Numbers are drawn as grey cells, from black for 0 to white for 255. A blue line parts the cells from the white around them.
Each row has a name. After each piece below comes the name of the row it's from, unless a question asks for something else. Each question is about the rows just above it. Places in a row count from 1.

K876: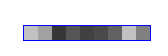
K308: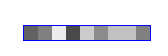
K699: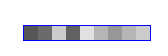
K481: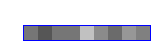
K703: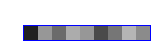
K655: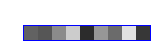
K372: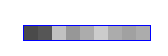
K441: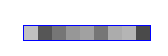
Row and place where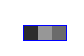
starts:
K655, 5
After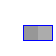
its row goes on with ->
[204 172 161 172]
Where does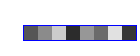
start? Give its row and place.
K655, 2
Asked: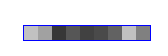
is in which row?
K876
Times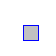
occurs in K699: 0
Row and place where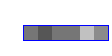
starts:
K481, 1

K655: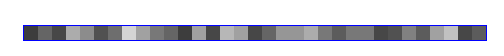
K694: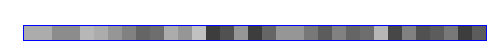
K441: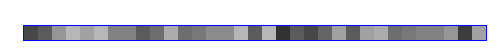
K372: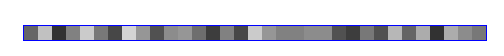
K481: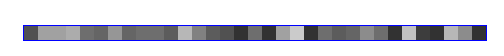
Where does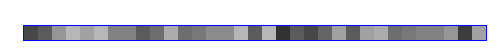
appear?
K441
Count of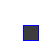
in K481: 1
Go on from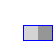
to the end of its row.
[ 81 140 150 110  61 129  71 203 150 129 129 140 140  81  61 120  81 183
 101 172  50 172 140 120]
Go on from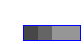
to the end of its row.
[172 120  92 120 120  71  81 129  92 161 193  71  92]
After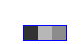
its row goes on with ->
[50]
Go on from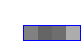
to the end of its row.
[150 193  61  81 150  61 101 150 150 120  92 129 101 110 183  71 129  81
  92 120  61  92]

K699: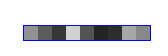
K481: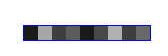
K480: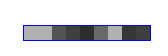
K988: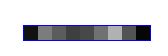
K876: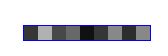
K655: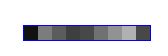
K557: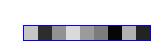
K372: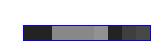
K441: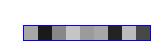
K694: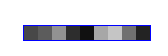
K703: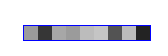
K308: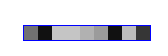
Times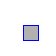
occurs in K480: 3
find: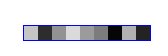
K557
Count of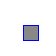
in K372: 3
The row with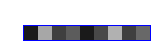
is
K481
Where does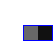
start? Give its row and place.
K876, 4

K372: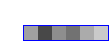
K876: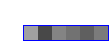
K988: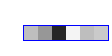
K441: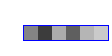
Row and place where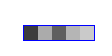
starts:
K441, 2
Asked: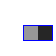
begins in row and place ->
K988, 2
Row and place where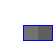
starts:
K876, 4
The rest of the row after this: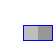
[ 38 244 190 202]
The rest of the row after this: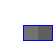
[123]
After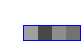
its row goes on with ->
[171 202]
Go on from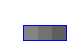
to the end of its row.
[123]

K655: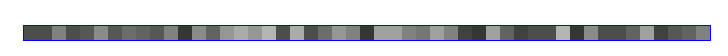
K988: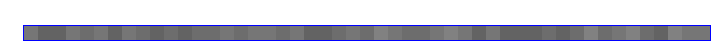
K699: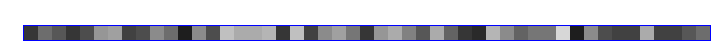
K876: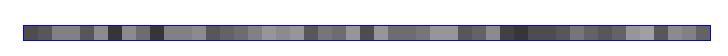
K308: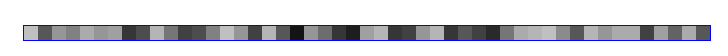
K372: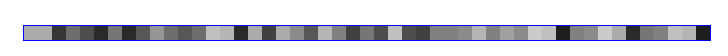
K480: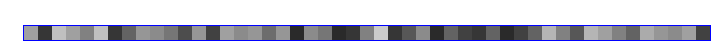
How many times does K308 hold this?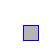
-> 6
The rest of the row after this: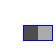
[ 77 109 150 129  54 160 160 129 118 160 129  65  54 160  99  65  77  77
 181  54 139  77  77  99 160  65  87  99 129]
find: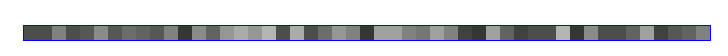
K655
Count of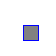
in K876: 6
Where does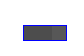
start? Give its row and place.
K876, 37

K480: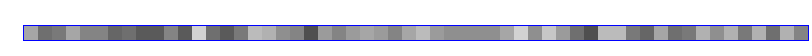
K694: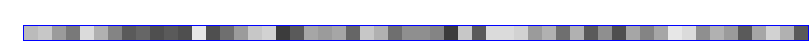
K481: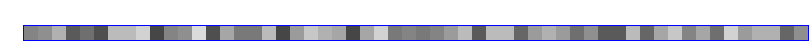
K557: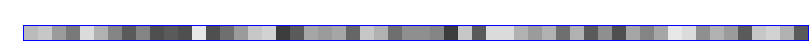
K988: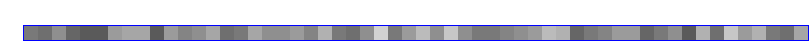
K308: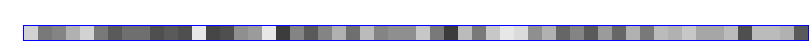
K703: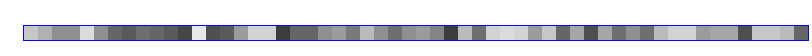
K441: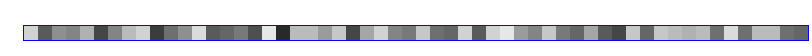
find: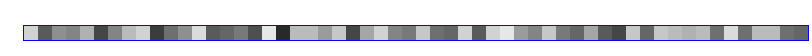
K441
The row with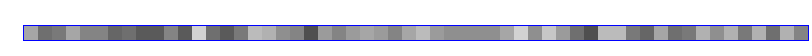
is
K480
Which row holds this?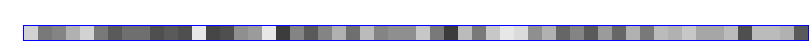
K308
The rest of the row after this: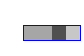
[199 187 102]

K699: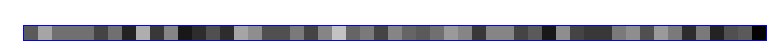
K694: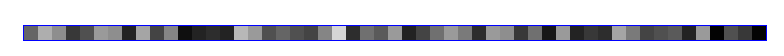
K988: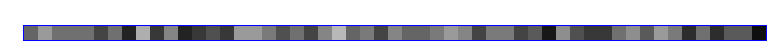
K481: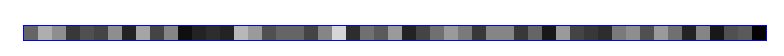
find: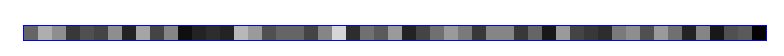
K481
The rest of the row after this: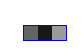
[ 68  56  45 122 142  80 154 112  35 133  24  80  90   3]
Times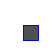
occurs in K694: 5

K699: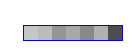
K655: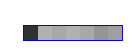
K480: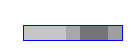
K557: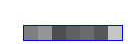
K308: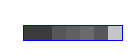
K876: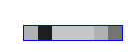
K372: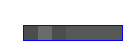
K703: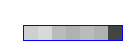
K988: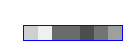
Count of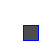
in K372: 2
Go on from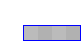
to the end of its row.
[68]
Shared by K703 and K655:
[177]
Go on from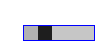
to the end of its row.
[177 116]
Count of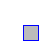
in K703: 2
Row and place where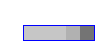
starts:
K876, 3

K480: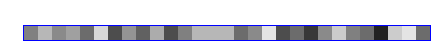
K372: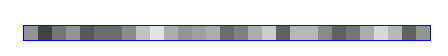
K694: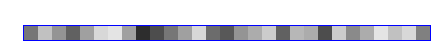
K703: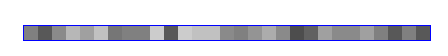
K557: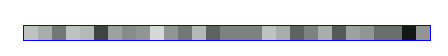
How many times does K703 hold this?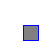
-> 6
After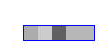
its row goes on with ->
[138  97 118 172 216 183  97 148]
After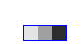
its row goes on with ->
[ 77 118 160 216 108  88 148 172 204  97 183 172  77 204 138 172 228 193
 216 128]

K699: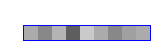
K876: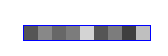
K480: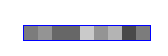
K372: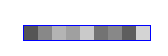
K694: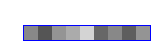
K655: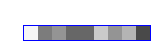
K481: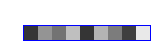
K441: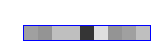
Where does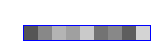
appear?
K372
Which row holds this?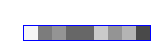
K655
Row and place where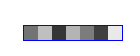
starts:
K481, 3
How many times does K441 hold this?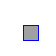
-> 2

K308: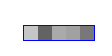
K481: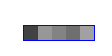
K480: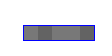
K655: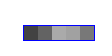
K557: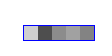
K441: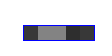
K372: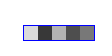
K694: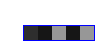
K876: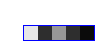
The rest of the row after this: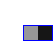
[151]
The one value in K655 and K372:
[120]
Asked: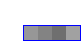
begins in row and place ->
K481, 2
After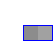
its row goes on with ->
[131]
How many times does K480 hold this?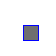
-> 0
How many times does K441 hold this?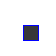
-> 2
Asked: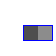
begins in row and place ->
K557, 2

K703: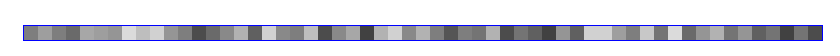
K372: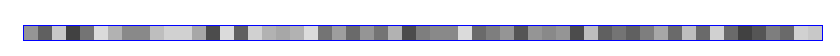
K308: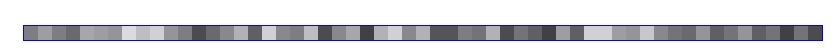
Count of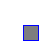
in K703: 7
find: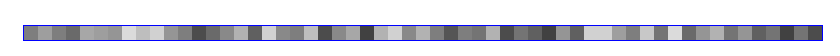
K703

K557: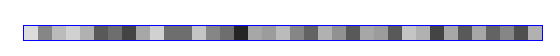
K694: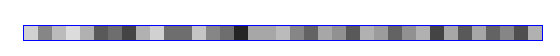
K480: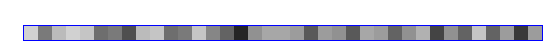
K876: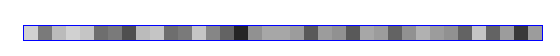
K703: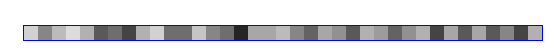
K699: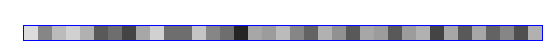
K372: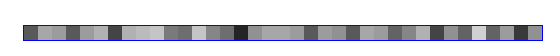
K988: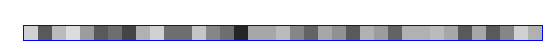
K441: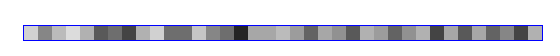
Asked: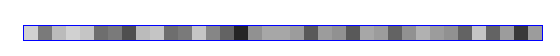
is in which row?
K876
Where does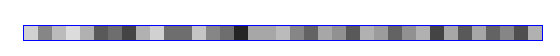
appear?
K694
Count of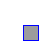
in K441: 2
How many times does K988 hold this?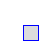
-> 1
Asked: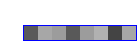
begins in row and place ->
K699, 24

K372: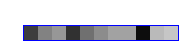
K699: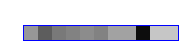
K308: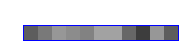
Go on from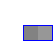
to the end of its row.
[ 49 112 140 162 162  13 186 198]
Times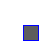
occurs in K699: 1
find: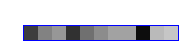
K372
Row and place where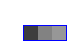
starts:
K372, 1
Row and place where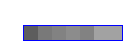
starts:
K699, 2
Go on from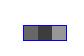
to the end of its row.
[93]

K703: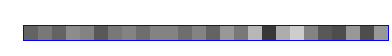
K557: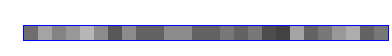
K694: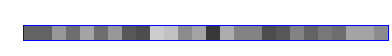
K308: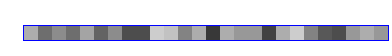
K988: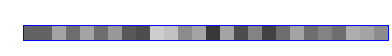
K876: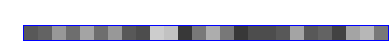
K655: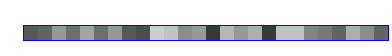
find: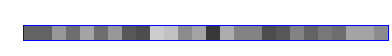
K694
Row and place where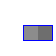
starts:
K308, 3
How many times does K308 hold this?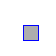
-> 5
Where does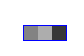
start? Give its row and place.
K308, 12
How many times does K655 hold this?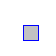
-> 3
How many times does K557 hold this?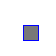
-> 4
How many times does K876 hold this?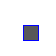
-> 4

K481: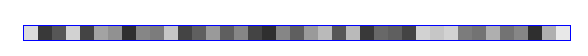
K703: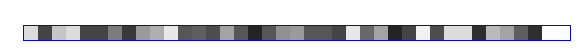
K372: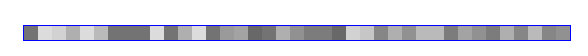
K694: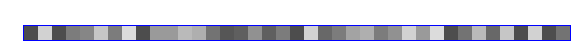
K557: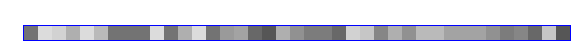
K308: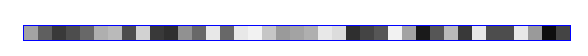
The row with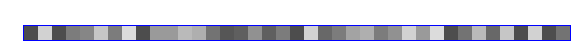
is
K694
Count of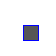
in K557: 2

